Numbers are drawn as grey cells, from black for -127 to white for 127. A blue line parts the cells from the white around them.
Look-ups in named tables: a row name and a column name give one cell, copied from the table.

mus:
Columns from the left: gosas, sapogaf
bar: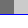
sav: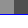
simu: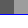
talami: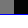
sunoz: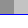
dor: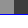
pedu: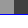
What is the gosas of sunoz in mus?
16
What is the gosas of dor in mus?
18
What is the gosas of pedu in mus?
25
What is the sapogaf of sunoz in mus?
67
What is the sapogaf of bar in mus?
75
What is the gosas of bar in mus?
-16
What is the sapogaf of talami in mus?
-123
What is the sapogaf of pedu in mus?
-63
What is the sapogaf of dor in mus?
-66
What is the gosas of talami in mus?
-9
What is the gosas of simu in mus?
-36
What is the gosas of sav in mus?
17
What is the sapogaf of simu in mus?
29
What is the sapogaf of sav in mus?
-48

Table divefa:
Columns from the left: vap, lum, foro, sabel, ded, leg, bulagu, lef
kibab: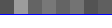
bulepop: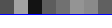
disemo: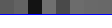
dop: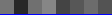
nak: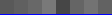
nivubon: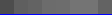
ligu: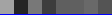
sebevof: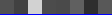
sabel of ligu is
-66
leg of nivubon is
-11
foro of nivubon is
-28
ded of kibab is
-27
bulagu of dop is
-19
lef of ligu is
-43
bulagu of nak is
-12
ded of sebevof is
-53
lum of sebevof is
-62

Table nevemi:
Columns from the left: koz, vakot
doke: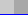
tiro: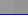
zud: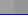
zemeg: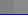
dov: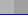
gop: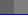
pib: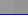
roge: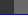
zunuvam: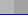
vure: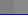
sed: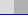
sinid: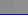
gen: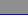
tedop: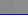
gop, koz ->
-28
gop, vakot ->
-1
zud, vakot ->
22
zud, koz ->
31
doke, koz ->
74
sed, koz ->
92
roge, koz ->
-74
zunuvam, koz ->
55
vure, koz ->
0
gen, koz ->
15
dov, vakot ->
31
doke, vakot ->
40
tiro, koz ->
25
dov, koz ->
52
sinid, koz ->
11
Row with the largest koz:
sed

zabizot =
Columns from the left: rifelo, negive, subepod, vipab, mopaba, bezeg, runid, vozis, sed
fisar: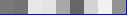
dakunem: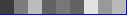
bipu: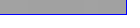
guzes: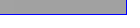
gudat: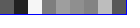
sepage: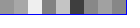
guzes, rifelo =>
34
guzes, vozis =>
33
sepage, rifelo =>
22
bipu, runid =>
34
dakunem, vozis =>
25
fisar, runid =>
83
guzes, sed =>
33
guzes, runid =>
33
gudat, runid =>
3
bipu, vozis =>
33

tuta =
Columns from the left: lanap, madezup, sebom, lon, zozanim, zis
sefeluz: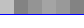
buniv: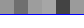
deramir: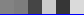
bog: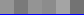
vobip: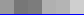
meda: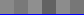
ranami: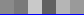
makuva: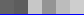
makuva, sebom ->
71
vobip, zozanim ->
52
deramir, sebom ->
-58
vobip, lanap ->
26
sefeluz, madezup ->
3
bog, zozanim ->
36

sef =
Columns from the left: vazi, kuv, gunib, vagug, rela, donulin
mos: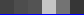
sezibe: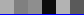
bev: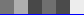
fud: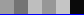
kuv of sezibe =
0
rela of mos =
-12
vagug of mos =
69
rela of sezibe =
51
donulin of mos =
-73
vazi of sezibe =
46
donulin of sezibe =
-37
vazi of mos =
-61
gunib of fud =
62
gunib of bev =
-55
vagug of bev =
-16
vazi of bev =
-9
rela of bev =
-52
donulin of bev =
109
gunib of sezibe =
14
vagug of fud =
23

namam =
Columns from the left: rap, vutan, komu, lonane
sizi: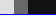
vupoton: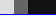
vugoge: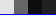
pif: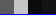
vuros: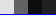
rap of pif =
-36
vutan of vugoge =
-25
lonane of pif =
-109
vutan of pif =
68
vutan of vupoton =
-26
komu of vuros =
-114
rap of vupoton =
94
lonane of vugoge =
-94
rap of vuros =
98

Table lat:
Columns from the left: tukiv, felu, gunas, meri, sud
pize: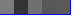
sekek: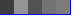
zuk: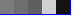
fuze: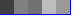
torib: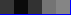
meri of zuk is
80
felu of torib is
-117
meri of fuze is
61
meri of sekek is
-12
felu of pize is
-76
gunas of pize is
-15

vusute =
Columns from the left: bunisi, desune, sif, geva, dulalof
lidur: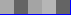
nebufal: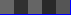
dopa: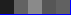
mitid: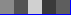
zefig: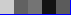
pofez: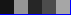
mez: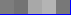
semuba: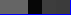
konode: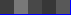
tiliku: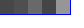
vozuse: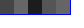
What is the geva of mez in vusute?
52
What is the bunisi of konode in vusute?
-66
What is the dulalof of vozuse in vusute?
-26
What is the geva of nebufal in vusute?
-86
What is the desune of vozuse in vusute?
-25
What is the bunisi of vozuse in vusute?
-58
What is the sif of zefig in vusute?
-11

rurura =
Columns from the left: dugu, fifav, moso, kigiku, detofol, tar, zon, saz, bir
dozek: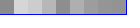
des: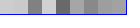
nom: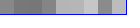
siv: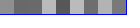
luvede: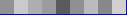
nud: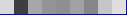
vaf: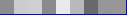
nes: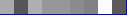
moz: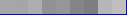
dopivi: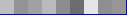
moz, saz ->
54
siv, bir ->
-6
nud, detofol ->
15
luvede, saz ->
8
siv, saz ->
51
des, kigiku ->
81
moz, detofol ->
22
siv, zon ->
-17
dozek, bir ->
19
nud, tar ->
34
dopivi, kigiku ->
58
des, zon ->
9
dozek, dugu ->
11
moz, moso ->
45
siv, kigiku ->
58
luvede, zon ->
59
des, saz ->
30

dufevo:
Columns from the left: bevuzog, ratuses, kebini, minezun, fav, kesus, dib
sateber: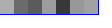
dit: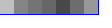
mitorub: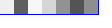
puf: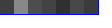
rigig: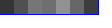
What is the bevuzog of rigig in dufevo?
-74
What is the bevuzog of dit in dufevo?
64
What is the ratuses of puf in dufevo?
8
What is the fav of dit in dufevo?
-55
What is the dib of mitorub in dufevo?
14
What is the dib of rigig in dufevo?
-66
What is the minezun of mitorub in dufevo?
86
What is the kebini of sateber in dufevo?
-36
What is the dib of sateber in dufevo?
34
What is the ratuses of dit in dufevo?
5
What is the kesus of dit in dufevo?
-18
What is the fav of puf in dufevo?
-79
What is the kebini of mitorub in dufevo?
119
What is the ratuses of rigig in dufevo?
-47
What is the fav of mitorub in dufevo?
18
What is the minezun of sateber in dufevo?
29
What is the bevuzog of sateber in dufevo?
46
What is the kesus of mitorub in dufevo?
-43
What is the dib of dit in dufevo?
24
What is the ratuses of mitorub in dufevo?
-32

